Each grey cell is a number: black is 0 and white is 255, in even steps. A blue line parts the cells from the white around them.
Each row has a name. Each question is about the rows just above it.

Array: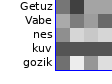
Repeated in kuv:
[84]
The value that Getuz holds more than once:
[164]
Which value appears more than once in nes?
[214]
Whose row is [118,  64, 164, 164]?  Getuz
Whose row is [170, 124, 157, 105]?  Vabe
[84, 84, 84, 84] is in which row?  kuv

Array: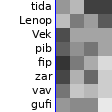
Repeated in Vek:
[164]
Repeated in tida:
[64]

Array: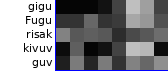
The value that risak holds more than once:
[88]
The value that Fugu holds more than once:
[51]
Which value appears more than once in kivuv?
[12]

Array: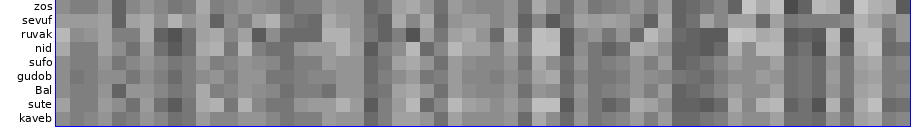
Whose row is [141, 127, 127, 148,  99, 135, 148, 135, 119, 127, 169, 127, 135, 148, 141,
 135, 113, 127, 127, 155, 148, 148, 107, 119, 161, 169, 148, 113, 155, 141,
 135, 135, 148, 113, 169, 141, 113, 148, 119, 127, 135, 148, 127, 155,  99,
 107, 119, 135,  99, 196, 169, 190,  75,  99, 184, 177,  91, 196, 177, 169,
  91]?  zos
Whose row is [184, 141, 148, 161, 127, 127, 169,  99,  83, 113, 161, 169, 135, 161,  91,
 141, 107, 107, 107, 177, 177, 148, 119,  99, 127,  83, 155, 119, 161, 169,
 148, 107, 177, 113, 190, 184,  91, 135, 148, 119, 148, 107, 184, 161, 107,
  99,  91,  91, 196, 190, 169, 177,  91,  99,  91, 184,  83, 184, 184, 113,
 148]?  ruvak
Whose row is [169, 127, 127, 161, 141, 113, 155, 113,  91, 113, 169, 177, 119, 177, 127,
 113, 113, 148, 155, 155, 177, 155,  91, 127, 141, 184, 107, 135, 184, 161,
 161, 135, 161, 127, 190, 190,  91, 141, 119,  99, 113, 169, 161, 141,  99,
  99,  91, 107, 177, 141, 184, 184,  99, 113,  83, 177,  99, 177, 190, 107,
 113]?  nid

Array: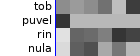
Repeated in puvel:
[184]
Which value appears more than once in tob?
[141]
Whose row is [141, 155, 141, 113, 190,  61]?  tob
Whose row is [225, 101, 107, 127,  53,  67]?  rin

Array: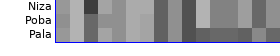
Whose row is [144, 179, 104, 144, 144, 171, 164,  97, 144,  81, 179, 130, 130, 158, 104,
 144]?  Poba
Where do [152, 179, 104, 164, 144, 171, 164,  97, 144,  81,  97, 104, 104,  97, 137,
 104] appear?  Pala
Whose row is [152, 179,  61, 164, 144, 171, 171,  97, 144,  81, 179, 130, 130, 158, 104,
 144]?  Niza

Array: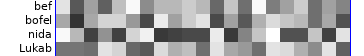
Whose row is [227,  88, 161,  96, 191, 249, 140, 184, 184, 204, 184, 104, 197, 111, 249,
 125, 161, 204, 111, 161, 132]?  bef
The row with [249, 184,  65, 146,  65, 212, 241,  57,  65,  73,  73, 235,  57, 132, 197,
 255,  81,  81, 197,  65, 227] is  nida
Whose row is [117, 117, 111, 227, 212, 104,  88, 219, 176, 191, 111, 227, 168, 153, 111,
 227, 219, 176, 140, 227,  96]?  Lukab

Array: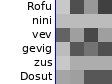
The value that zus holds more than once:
[173]
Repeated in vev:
[159]
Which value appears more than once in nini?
[188]
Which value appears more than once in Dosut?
[87]
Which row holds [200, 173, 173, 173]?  zus

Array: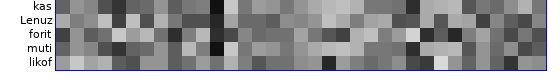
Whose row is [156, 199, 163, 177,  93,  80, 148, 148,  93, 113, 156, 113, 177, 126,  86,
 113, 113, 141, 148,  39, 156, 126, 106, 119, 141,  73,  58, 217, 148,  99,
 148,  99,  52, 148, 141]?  likof
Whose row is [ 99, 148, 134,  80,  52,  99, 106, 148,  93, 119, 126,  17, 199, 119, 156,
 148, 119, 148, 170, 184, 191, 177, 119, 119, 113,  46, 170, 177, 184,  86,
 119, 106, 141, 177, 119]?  kas
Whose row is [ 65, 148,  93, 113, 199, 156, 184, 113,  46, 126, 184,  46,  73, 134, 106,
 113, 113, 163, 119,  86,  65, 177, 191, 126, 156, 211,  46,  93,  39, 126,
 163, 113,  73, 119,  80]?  forit
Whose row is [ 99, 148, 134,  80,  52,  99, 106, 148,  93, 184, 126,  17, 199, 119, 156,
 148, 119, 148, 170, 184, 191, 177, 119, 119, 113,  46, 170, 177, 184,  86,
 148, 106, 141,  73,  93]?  muti

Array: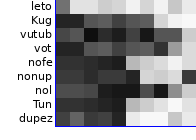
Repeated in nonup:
[58]
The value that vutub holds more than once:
[85]
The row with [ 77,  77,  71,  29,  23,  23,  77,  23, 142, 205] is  nol
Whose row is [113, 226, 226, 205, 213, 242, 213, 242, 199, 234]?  leto

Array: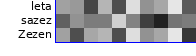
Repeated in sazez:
[124]
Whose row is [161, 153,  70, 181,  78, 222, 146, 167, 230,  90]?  leta
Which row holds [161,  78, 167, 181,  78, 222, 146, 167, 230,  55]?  Zezen

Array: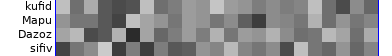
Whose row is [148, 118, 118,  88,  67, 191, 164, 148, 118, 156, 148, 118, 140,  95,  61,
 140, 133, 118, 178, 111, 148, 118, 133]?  Mapu

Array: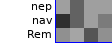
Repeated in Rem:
[144]
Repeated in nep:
[159]
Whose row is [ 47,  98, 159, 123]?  nav

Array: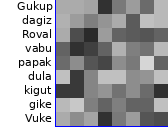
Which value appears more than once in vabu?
[99]
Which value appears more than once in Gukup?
[171]
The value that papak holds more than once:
[141]
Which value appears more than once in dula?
[192]
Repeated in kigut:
[57]
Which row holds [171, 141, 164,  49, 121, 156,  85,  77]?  Vuke

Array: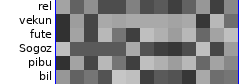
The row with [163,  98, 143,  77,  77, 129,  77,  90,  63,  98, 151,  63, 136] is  rel
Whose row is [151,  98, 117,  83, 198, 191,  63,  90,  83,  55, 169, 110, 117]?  bil

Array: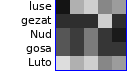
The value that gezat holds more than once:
[46]
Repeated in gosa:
[54]
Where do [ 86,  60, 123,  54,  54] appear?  gosa

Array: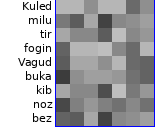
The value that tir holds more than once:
[136]
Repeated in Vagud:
[167]
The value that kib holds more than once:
[136]
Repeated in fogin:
[182]

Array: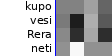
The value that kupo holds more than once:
[130]
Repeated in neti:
[145]
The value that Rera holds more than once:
[45]

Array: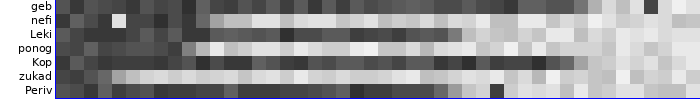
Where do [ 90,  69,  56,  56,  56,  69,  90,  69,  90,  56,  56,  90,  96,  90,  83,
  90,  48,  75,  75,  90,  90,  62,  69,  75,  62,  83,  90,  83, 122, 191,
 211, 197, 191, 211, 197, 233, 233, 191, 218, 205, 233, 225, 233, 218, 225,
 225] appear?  Leki
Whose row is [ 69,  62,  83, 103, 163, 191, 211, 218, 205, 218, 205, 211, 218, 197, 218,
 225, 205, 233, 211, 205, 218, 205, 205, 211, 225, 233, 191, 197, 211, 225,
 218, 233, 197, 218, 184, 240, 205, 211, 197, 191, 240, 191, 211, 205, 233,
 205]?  zukad
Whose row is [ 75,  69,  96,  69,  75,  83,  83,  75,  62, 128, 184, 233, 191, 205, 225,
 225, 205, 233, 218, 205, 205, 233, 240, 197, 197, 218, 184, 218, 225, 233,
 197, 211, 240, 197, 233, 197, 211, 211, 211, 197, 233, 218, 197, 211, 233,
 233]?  ponog
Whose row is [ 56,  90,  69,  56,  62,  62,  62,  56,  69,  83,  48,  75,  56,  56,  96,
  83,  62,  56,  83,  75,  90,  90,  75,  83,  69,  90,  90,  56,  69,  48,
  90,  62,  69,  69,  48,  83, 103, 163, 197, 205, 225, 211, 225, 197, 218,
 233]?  Kop

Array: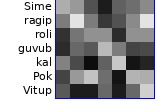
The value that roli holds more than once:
[145]
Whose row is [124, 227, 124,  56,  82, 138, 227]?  ragip
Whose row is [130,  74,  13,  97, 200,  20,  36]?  kal
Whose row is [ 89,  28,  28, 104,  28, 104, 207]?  Vitup
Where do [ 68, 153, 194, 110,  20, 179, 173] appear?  Pok

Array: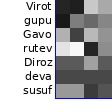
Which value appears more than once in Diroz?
[90]
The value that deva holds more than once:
[72]
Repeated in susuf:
[153]
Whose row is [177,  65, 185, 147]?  Gavo

